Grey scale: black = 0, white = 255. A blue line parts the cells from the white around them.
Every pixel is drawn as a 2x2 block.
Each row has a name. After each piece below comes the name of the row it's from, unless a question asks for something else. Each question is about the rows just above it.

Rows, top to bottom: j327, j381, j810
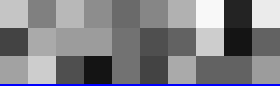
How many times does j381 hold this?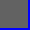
2
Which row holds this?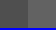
j381
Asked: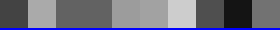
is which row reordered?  j810
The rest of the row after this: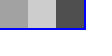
[ 20 114  67 170  98  98 156]

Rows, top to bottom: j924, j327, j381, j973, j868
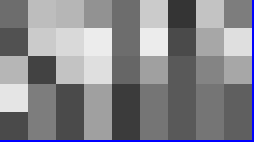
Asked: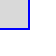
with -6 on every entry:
[211]
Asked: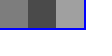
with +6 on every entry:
[131  80 166]

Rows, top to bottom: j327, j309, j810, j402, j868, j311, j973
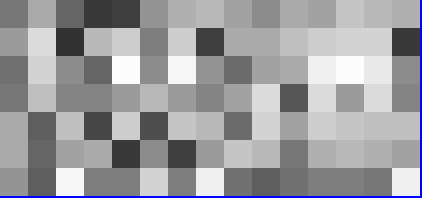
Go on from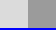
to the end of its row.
[219 132]
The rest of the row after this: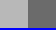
[211 162 205 197 191 191]
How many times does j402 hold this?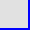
0
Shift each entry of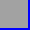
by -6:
[156]
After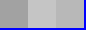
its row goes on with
[176]
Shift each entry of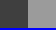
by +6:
[ 69 161]
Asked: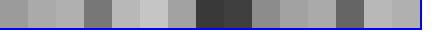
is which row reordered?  j311

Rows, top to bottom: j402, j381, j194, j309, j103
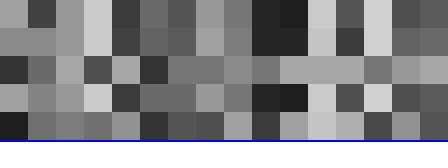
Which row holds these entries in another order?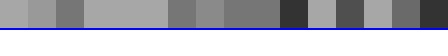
j194
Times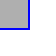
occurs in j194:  0
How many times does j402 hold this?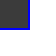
1
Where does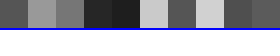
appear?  j402

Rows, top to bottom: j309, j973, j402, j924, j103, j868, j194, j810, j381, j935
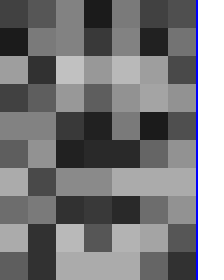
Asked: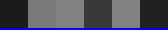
j973
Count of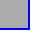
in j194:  4
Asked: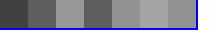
j924
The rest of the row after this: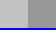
[185 158  73]
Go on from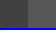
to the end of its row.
[130  27 122  65  79]
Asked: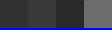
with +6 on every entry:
[ 55  63  47 115]

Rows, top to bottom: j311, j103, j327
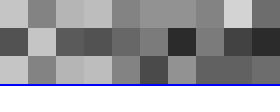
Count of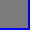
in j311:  0
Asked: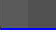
j103

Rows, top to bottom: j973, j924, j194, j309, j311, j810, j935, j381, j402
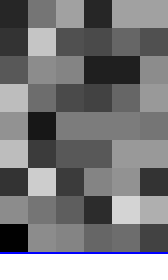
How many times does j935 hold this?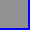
1
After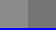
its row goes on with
[ 94  44 212 175]

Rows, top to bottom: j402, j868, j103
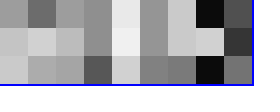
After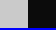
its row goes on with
[80]
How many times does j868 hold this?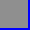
1
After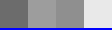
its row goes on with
[149 202  11  80]
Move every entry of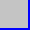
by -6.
[190]
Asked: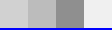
j868
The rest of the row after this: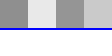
[11 80]

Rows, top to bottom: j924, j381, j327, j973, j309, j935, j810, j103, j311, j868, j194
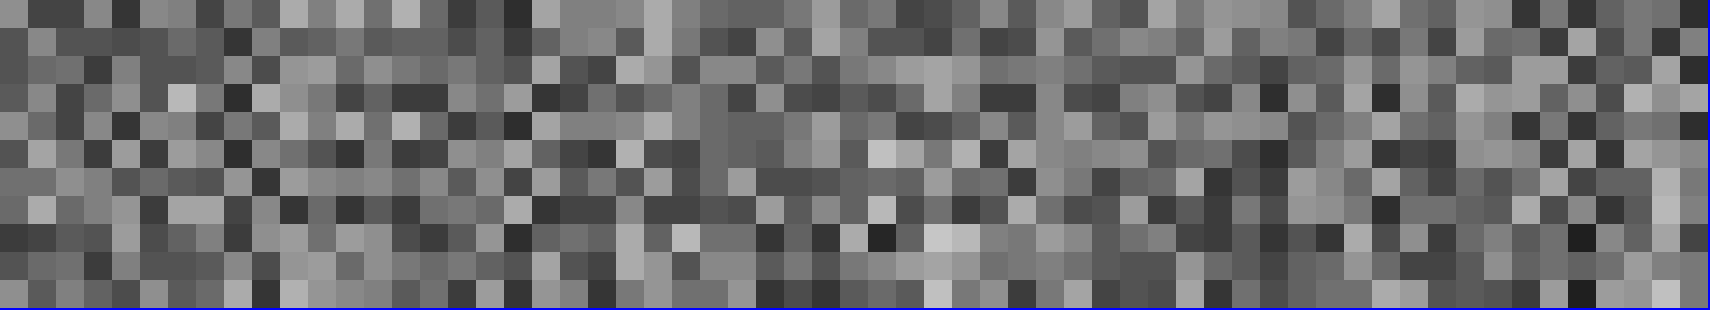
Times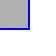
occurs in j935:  2
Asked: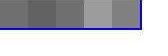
j868

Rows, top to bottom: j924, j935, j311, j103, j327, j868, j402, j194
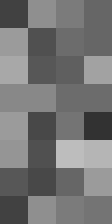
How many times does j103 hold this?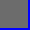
2
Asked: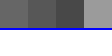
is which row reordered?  j402
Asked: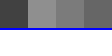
j924
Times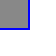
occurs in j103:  2
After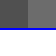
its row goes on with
[102]
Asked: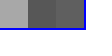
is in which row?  j311

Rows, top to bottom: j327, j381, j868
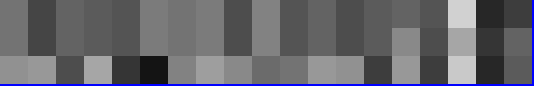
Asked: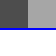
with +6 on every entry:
[ 83 172]
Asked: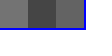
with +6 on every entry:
[121  75 105]
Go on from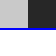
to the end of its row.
[91]

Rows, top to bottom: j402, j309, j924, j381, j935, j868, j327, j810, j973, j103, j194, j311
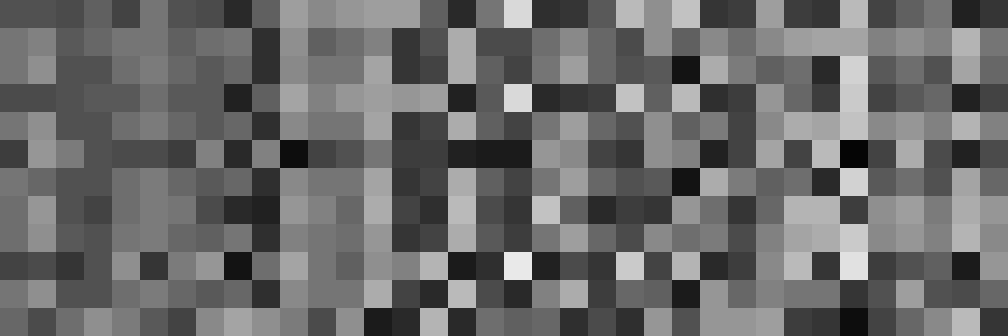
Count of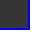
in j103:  4
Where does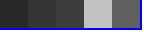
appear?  j381
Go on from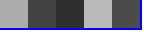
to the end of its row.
[ 53 194  96  41  61  53 150 110  53 103 180 180  61 143 158 123 172 150]

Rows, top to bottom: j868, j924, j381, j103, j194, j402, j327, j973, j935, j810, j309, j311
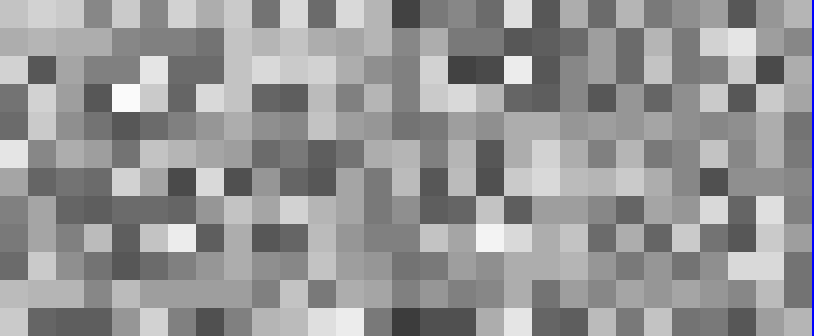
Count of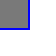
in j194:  1
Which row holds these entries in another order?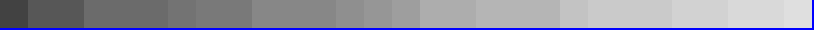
j868
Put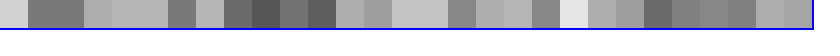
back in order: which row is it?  j924

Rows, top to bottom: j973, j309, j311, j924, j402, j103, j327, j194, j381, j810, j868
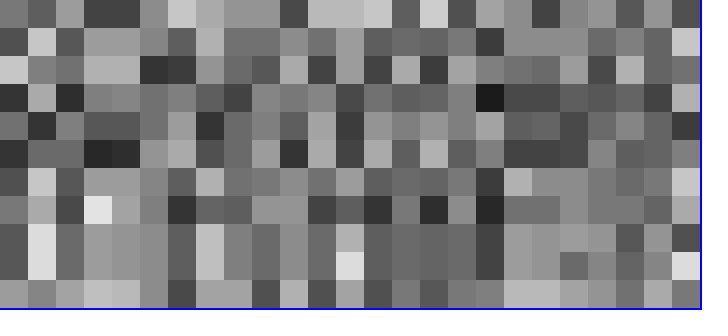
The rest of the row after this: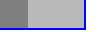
[163 148 113 170 120]
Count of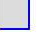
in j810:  3
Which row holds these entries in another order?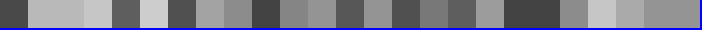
j973
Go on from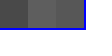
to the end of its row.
[100  67 177]
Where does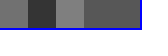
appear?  j402

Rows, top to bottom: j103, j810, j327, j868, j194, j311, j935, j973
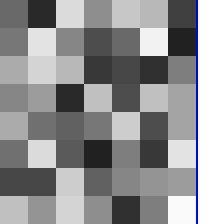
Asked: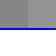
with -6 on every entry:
[128 142]
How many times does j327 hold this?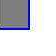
1

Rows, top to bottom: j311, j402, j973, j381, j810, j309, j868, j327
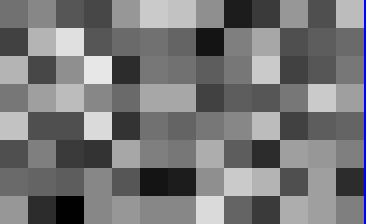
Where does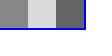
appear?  j327
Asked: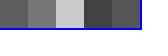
j973

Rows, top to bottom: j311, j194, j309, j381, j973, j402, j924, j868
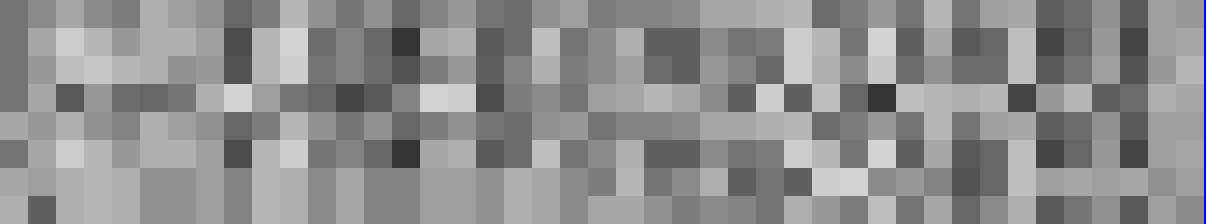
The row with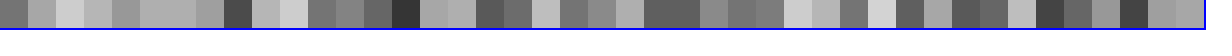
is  j402
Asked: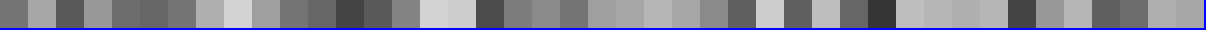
j381
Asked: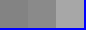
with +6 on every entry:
[137 144 173]
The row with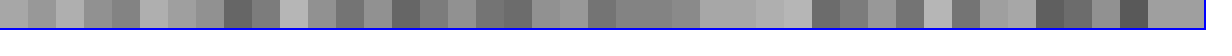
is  j973
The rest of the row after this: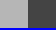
[152 182  95 108 175 167]
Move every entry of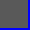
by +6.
[95]
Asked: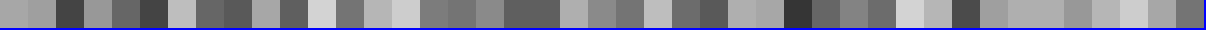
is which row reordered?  j194

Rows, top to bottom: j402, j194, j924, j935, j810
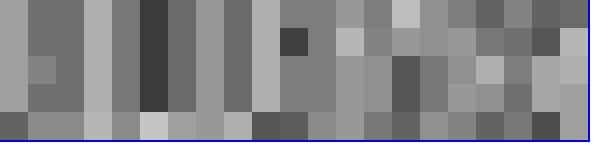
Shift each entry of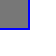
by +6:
[125]
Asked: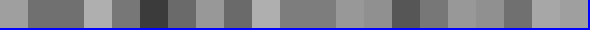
j935
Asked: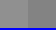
j810
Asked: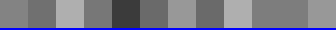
j924

